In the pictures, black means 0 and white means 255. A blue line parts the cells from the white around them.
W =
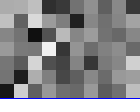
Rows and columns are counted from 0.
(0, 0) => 172
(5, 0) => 116
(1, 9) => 163
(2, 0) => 134
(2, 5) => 134
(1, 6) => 135
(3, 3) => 240
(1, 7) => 112
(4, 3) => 80
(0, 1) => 174
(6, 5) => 105
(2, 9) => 135
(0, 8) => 137
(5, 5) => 95
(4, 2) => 213
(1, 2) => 218
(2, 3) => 82
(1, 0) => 192
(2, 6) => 156
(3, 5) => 148

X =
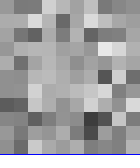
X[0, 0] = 153
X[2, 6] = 100
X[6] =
[144, 146, 210, 172, 176, 187, 198, 215, 128, 151]
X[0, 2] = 123
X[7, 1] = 99
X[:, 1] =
[122, 173, 118, 176, 112, 142, 146, 99, 131, 121, 107]
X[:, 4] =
[183, 105, 124, 160, 168, 174, 176, 146, 147, 173, 156]
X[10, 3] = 170
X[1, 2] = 218
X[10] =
[144, 107, 202, 170, 156, 174, 126, 135, 128, 181]
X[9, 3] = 149
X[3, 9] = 177
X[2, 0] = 163
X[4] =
[173, 112, 164, 183, 168, 143, 162, 150, 178, 165]
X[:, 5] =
[162, 167, 179, 165, 143, 159, 187, 167, 140, 124, 174]
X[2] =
[163, 118, 98, 171, 124, 179, 100, 125, 128, 166]
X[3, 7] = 232
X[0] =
[153, 122, 123, 208, 183, 162, 191, 121, 135, 143]
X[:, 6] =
[191, 218, 100, 151, 162, 173, 198, 209, 61, 74, 126]
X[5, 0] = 144
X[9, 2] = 158
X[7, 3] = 174

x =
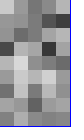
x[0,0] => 202
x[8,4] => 135
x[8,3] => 130
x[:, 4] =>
[181, 62, 182, 163, 107, 154, 144, 164, 135]
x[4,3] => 125
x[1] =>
[151, 146, 123, 83, 62]
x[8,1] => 174
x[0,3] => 138
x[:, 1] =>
[153, 146, 108, 180, 216, 202, 194, 152, 174]
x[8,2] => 138

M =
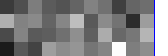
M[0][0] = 59
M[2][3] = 94
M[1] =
[175, 130, 138, 100, 134, 190, 89, 139, 115, 44, 157]
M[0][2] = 125
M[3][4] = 140
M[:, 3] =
[91, 100, 94, 158]
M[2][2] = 90
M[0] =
[59, 79, 125, 91, 83, 100, 130, 113, 63, 101, 110]
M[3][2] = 67

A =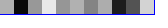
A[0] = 177
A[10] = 211
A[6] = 132
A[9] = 83

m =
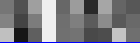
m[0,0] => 118
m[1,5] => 127
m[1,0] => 131
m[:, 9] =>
[87, 105, 111]
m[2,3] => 239
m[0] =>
[118, 81, 159, 239, 103, 156, 41, 166, 101, 87]
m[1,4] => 111
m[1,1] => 68
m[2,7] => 77

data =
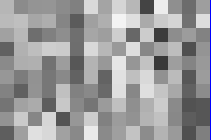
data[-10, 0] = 182
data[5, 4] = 137
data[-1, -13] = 224
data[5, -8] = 99
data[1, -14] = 191
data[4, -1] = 153
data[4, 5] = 87
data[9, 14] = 127
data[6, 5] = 129
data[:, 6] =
[218, 160, 166, 217, 179, 179, 137, 117, 205, 234]
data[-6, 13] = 132
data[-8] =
[161, 184, 110, 128, 142, 111, 166, 158, 206, 103, 204, 60, 141, 156, 130]
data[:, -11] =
[139, 133, 142, 203, 157, 137, 192, 200, 84, 161]
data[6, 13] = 97
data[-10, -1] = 158
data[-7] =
[97, 177, 190, 206, 203, 110, 217, 183, 153, 222, 135, 163, 189, 80, 148]
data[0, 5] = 128
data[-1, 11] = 179
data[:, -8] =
[164, 175, 158, 183, 152, 99, 105, 155, 129, 138]
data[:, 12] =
[143, 213, 141, 189, 158, 187, 168, 138, 136, 154]
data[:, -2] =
[108, 113, 156, 80, 132, 87, 97, 82, 93, 80]
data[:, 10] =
[68, 170, 204, 135, 194, 217, 223, 176, 180, 140]
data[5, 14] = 156
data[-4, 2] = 147
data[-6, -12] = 114

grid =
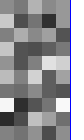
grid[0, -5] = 140
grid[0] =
[140, 121, 179, 138, 152]
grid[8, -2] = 160
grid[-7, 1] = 83
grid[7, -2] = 117
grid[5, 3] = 94
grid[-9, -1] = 152
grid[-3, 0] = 246
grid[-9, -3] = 116
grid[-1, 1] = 115
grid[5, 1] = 129
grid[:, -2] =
[138, 48, 160, 95, 225, 94, 94, 117, 160, 76]
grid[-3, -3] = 84
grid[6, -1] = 84
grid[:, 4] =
[152, 152, 83, 120, 208, 162, 84, 249, 111, 142]
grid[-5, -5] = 187
